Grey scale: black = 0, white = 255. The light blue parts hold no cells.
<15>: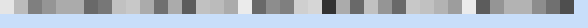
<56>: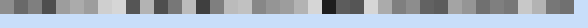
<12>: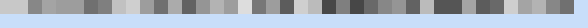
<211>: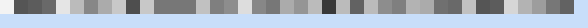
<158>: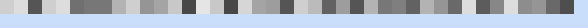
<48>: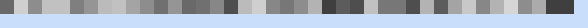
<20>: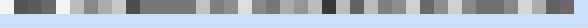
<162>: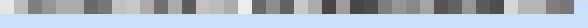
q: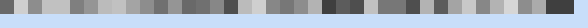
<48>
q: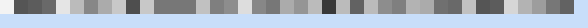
<211>
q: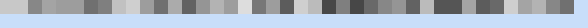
<12>

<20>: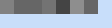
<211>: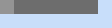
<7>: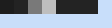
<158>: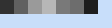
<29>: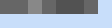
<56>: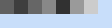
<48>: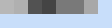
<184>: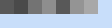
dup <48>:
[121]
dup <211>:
[109]
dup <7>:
[35]
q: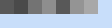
<184>
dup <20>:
[102]
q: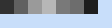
<158>
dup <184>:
[88]

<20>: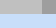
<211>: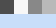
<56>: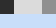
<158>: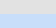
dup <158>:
[226]
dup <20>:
[192]
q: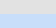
<158>
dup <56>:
[219]
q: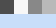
<211>

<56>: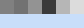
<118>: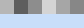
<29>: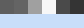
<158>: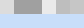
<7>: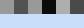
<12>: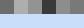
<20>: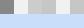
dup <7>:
[153]
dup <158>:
[160]
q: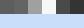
<29>
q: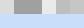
<158>

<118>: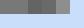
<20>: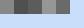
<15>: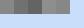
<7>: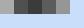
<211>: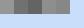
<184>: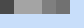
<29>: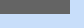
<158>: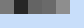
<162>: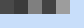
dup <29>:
[100]
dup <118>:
[120]
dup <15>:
[135]
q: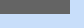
<29>

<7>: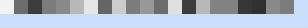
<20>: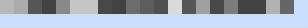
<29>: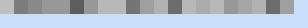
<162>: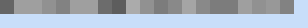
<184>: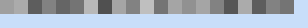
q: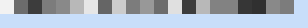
<7>
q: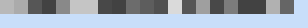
<20>
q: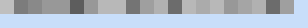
<29>
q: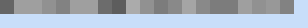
<162>

